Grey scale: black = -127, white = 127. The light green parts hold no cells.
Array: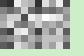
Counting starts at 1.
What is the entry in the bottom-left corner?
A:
-34
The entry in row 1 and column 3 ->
110
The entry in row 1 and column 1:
-64
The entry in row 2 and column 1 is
3
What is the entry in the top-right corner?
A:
-49
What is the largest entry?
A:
125
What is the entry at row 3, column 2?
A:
80
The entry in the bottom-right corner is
-34
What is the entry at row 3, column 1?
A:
34
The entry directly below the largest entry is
34
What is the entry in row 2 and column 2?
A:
-21
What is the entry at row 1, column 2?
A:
-79
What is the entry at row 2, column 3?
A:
3
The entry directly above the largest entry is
-9

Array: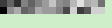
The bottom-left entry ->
-123
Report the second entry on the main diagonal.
14
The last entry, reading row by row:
81
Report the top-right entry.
-13
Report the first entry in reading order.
-67
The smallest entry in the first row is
-80

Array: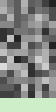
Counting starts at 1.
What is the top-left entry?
34
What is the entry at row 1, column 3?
-34
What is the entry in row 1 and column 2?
-9
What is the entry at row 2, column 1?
49
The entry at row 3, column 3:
-34
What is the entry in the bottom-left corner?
-63
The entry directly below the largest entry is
7
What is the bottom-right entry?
7
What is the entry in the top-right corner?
-92
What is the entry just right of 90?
49
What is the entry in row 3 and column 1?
-22
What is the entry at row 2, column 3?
-34
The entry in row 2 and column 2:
7
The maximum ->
90

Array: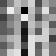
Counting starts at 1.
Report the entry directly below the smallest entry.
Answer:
110
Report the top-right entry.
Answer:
8
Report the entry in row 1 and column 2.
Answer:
8
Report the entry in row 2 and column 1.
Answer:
-8
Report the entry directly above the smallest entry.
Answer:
38
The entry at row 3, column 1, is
-64
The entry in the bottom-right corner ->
-8
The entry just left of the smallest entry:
50
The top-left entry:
-50
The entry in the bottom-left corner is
-8
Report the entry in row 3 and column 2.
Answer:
-8
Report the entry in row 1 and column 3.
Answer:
65
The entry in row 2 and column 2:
110

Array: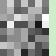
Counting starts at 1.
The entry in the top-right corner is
-2
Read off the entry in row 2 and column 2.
54
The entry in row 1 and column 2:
84
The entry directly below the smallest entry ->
-48
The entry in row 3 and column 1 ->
40
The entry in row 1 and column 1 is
24
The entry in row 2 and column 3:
-33
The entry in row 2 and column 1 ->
24
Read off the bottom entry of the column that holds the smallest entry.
-48
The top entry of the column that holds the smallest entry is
84
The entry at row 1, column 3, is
-18
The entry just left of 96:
24
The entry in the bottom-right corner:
-90
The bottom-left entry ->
-33
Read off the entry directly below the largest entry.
111

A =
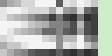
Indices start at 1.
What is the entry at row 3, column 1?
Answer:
101
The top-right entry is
71
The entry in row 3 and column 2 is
71
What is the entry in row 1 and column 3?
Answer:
56
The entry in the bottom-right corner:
-65
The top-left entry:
16
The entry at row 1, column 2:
44
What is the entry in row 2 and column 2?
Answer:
116
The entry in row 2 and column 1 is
101
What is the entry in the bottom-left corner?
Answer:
71
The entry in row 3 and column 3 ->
56
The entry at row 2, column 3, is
116
